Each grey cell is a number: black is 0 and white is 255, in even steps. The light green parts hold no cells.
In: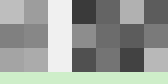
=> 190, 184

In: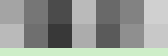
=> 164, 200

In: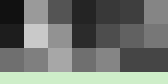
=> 17, 69

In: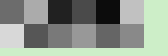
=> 108, 137

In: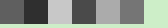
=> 95, 117

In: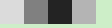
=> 219, 180

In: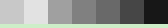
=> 200, 23

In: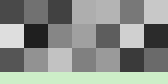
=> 73, 106

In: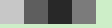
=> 199, 123

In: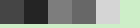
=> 69, 213
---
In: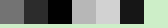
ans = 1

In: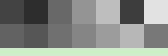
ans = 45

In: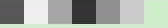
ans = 52

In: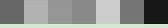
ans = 23

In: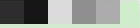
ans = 22

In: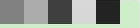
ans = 35

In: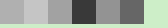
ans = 57
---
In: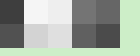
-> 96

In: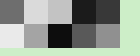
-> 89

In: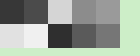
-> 90

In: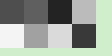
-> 217

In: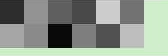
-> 80

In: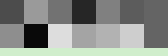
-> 206

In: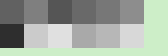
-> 183

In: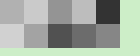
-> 108

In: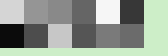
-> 122
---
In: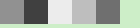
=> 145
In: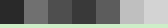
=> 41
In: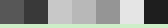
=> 87
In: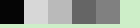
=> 5
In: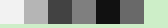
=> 242
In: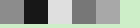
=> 140
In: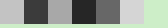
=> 195
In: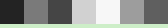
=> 35
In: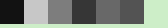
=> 18
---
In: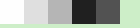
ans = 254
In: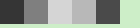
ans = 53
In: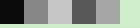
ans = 11
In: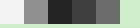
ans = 242
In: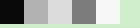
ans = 10
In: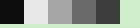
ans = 13
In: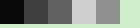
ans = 8
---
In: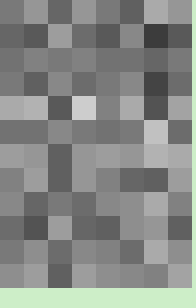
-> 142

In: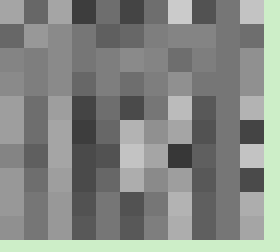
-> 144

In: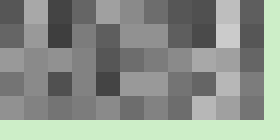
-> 145

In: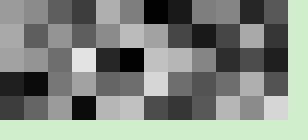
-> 61

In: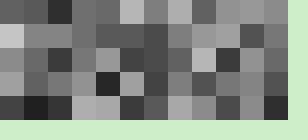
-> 67

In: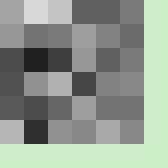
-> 183
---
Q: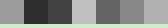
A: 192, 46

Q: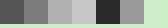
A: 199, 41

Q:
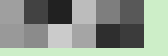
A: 203, 33

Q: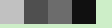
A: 193, 16

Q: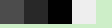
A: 238, 1

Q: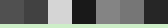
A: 213, 25
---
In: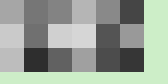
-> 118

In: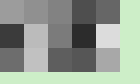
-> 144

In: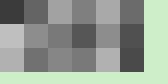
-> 100

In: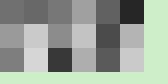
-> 104

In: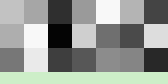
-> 166

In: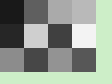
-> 95

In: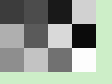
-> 76
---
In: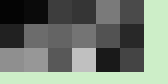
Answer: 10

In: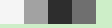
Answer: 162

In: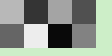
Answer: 52

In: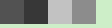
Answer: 55

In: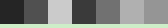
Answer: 80

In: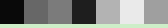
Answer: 103

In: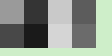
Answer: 52
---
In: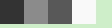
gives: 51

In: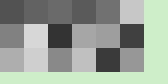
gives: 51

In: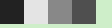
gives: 34

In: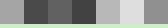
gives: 66

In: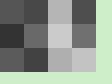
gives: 51

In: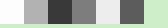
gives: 57
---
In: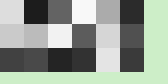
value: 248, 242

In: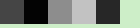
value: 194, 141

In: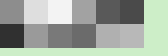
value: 243, 222

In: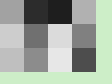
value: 231, 219

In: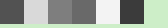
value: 243, 217

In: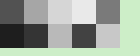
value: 233, 214
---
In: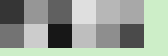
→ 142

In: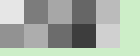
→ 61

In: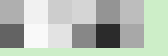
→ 43

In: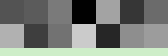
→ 142

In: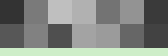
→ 102

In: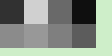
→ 127

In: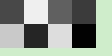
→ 220

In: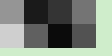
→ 11

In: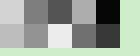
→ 112
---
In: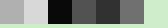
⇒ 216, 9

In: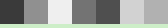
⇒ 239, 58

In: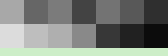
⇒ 220, 12

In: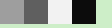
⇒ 242, 12

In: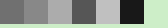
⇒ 192, 24

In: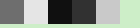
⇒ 229, 16

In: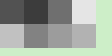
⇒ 229, 60
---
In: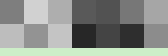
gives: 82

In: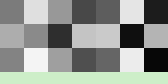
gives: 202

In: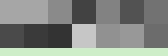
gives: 130

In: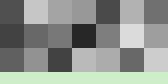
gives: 126

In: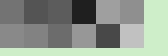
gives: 31

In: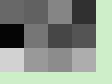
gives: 118
